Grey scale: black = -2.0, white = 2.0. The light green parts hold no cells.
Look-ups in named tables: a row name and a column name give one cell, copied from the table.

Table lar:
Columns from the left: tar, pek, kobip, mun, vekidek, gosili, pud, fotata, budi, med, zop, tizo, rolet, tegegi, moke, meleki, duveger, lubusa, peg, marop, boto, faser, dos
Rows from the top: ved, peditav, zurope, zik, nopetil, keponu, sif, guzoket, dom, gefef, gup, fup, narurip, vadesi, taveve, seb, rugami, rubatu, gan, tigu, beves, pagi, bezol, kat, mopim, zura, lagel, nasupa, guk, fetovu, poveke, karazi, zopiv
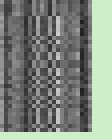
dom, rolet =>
0.3
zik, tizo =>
-0.4
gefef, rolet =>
-1.2
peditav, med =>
-0.5
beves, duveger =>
-0.5
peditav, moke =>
-0.4
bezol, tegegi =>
-0.9
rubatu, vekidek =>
-0.3
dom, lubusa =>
-0.5
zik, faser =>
-0.6
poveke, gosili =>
-0.7
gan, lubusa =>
-0.2
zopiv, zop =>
-0.8
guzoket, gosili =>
-0.3
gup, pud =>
-1.2
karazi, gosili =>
-0.5
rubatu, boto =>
-1.4
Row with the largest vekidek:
zik

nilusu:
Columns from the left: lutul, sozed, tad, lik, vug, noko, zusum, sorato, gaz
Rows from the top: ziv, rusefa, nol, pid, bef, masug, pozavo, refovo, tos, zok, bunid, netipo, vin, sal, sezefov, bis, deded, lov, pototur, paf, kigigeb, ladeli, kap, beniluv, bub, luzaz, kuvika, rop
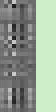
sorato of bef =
0.0
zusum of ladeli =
-0.4
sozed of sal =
0.4
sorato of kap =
0.6
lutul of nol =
0.2
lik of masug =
-0.6
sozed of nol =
0.2
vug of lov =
-0.3
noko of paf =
-0.5
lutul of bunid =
-0.2
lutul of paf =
-0.4
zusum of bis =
-0.3

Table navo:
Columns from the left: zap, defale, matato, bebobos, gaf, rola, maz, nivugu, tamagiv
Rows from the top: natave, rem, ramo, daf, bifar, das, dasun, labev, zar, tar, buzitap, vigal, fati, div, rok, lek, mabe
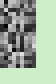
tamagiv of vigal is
1.4
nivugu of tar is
0.4
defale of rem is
-0.7
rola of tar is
-1.3
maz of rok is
-1.2
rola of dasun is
0.9
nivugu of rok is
-1.1
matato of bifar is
-0.7
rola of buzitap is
-1.3
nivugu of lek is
-0.5
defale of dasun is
-2.0
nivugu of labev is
-1.4

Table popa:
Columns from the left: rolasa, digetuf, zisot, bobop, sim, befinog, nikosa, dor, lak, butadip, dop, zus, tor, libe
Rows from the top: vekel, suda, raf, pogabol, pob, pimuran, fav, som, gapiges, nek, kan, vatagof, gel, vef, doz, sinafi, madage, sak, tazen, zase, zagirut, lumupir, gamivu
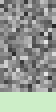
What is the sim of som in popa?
-0.8
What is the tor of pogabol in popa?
0.2
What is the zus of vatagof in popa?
0.3
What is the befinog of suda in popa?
-0.3
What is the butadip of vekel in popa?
0.0
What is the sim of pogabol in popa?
0.5
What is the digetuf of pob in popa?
0.6
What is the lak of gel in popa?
0.4
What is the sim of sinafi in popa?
0.0
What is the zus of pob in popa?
0.1
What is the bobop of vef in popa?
-1.3
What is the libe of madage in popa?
0.8
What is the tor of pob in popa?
0.3
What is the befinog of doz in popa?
1.2
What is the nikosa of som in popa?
0.9
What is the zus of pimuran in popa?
-0.5
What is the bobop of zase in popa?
1.0
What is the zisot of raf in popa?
0.2
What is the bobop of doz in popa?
1.1
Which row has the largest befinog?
doz

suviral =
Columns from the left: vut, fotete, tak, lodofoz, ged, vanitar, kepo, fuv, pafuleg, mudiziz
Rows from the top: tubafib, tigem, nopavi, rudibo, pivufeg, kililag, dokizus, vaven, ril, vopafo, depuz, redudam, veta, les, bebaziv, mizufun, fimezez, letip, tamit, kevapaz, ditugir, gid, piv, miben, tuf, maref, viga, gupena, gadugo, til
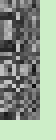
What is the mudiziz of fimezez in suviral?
0.1
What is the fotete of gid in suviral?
0.4
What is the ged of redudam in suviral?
1.1
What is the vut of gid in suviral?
0.9
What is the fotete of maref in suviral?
-0.3
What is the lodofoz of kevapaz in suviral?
-1.0
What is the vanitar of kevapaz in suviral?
-1.2
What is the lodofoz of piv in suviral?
-1.3
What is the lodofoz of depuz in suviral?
-0.8
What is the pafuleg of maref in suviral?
-1.3
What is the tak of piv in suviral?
-1.0
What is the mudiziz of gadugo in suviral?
-0.1
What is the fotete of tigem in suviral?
0.3
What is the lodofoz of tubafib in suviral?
0.7

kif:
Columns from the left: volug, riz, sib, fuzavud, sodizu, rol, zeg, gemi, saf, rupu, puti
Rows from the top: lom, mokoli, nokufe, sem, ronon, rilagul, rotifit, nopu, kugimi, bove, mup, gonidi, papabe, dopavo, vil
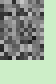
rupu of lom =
-0.7
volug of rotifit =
-0.4
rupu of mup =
-0.1
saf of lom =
0.2
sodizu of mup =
0.3
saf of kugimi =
0.6
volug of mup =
0.8
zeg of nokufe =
0.6
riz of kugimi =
-0.2
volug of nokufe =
-0.7
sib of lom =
0.6
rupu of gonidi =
-0.2
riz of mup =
-0.7
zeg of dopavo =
-0.4
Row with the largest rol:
lom

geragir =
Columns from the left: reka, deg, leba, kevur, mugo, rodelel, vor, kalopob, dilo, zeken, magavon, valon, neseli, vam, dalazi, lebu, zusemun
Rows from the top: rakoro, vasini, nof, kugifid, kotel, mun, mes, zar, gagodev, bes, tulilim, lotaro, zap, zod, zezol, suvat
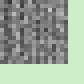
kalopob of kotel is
-0.4
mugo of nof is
-0.1
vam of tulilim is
0.5
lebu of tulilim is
0.5
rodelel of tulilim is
-0.7
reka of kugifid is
0.2
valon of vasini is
0.3

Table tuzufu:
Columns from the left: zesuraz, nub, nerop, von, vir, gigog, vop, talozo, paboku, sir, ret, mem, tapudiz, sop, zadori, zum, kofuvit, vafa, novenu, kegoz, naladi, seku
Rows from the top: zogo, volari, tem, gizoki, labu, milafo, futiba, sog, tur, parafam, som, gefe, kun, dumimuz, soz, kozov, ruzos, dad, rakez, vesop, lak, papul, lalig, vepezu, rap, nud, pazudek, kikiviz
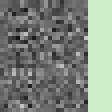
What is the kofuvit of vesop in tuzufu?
-0.5
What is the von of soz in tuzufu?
-0.6
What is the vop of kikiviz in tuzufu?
-0.5
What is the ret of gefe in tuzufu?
-1.1
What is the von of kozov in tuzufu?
-0.2
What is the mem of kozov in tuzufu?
-0.2
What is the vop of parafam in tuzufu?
-0.3
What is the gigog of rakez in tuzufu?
0.4
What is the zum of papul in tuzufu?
-0.1
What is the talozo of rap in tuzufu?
0.0
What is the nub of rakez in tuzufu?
0.2
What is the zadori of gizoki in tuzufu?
-0.9
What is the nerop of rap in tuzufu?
-0.9
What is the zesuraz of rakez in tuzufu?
-0.9
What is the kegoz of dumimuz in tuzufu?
0.9

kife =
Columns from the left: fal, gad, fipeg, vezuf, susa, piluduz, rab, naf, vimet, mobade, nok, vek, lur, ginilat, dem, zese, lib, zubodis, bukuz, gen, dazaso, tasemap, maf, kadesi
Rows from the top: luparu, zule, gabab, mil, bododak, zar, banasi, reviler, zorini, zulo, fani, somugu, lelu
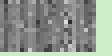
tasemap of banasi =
-0.4
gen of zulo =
-0.1
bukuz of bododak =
0.6
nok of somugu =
-0.2
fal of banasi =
-0.1
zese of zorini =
-0.1
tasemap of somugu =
-0.7
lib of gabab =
0.4
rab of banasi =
-0.5
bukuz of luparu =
0.4

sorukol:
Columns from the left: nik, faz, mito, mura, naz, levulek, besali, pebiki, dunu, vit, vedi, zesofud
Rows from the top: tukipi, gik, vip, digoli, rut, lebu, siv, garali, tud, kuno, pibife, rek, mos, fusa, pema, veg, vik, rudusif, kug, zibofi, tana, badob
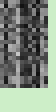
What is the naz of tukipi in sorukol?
0.1
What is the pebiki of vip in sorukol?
-1.0
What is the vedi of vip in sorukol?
0.3
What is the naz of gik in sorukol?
-0.7
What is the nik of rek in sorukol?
0.0
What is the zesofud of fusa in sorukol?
-0.8
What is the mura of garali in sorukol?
-0.9
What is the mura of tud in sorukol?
-0.1
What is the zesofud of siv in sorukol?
-1.0
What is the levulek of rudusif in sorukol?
-1.0
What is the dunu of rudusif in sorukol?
0.0
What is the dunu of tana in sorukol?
-1.5
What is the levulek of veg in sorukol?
-0.7
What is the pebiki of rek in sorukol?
-0.1
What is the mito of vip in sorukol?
-1.0

